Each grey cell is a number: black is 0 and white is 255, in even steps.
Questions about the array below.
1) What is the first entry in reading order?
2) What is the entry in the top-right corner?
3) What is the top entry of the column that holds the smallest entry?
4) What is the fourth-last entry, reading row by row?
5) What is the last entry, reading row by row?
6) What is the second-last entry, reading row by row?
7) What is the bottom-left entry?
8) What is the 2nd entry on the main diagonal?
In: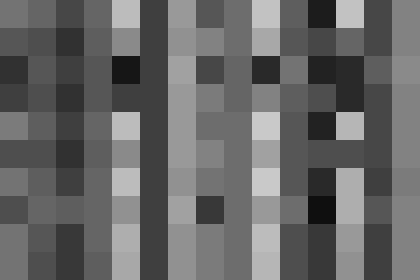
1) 115
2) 130
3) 28
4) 56
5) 130
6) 63
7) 115
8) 78

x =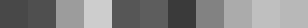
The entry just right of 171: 191
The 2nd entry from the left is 79
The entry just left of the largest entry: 156

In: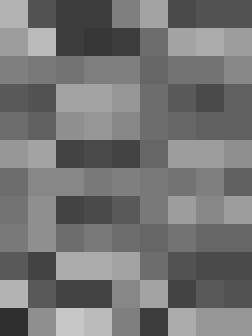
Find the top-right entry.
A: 82
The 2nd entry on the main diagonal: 186
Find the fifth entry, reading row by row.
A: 127
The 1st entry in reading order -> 179
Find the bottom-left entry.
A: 47
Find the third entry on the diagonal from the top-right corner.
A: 115
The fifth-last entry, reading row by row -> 127
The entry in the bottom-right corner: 150
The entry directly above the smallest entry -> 179
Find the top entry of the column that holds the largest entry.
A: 60
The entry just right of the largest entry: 186
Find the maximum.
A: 199
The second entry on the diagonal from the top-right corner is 171
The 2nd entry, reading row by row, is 82
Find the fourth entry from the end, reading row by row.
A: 60
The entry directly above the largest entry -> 67
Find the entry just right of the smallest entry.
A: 143

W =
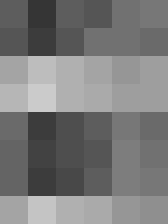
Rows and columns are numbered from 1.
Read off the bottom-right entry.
143
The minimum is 53
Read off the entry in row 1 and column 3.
93
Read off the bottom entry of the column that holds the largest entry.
196
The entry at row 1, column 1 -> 93
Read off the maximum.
203
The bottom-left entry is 164
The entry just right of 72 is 93
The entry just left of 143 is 150
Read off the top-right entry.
119
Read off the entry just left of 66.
100
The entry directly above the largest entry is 189
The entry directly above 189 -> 60

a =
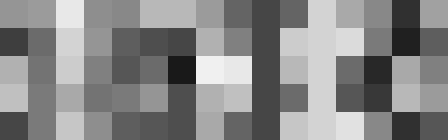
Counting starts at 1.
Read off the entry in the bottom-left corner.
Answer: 70
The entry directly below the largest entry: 177
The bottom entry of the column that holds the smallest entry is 78
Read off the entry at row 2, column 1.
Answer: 62
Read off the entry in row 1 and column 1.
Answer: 149
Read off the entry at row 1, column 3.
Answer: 232
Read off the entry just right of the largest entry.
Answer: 232
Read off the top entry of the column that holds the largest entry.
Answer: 155
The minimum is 25
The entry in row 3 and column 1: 177
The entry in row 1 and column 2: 155
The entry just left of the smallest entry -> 107
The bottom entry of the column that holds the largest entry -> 169
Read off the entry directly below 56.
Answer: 136
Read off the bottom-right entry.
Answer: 86
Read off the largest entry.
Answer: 240
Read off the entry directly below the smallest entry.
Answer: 78
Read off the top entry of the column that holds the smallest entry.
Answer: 184
